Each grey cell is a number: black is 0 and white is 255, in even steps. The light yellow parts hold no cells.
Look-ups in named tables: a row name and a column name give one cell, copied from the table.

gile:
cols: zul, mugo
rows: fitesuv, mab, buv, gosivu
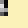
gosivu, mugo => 25
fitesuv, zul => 141
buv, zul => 182
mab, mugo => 11
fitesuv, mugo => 8
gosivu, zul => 91
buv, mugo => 159
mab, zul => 223

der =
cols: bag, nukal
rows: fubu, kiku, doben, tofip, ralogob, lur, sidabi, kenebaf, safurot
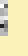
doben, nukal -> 194
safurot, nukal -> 184
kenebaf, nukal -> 150
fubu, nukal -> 217
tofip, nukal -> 185
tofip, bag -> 173
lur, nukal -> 141

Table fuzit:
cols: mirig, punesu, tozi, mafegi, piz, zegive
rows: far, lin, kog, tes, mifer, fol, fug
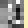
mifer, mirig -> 152
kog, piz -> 12
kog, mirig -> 156
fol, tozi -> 51
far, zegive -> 132
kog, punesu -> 151
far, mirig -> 95
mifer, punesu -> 147
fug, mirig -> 182
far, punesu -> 98
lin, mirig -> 107
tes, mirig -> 159
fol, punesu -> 144
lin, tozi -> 245
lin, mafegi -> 129
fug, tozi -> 121
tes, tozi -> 164
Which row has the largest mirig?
fug

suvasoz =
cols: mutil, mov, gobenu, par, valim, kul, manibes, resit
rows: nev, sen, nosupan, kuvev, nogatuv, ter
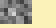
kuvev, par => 211
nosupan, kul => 119
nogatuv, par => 107
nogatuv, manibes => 57
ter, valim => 150
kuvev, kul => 79
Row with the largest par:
kuvev

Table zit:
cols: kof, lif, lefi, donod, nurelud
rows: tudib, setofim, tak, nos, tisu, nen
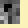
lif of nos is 141
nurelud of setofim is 118
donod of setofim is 115
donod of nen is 114
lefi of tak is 71
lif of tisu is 153
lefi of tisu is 50
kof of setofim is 114
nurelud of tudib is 93
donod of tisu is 111
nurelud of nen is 122

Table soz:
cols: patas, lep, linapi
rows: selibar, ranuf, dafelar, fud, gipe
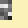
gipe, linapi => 33
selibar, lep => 108
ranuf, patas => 222
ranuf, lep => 237
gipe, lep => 88
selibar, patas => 113
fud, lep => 102
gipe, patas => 135
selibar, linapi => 77
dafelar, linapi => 108
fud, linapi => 229
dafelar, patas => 99
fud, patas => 79
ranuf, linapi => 128
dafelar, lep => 127

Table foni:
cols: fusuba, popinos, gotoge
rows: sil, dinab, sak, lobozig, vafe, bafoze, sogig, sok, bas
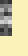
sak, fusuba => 178
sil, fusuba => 62
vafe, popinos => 185
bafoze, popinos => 188
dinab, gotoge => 137
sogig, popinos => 92
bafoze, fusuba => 205
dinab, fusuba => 118
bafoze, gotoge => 220
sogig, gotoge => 132
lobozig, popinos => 55
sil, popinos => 76

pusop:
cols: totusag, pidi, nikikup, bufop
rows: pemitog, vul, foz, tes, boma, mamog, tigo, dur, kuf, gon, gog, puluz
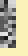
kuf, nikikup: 64
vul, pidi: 69
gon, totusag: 56
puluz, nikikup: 65
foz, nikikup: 169
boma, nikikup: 77
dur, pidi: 100
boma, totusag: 95
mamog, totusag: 89
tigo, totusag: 91
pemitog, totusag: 155
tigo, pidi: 160
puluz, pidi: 210
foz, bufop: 98
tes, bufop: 193
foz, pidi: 97

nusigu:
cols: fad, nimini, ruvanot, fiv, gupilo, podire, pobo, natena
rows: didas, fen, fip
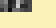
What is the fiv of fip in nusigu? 107
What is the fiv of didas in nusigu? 47
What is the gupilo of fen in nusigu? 204
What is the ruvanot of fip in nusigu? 11
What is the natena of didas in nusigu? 70
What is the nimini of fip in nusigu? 107
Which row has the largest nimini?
didas

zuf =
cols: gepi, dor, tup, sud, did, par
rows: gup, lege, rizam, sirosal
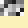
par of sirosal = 246
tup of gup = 62
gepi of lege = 175
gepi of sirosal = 146
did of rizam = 233
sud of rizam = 169
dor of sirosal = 244
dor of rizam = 222
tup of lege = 197

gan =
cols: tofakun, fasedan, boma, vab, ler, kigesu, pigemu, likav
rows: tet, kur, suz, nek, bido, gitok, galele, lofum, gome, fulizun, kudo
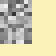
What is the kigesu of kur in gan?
186
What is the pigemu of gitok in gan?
153
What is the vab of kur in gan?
122
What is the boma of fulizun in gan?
206
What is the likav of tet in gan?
171
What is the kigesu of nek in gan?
232

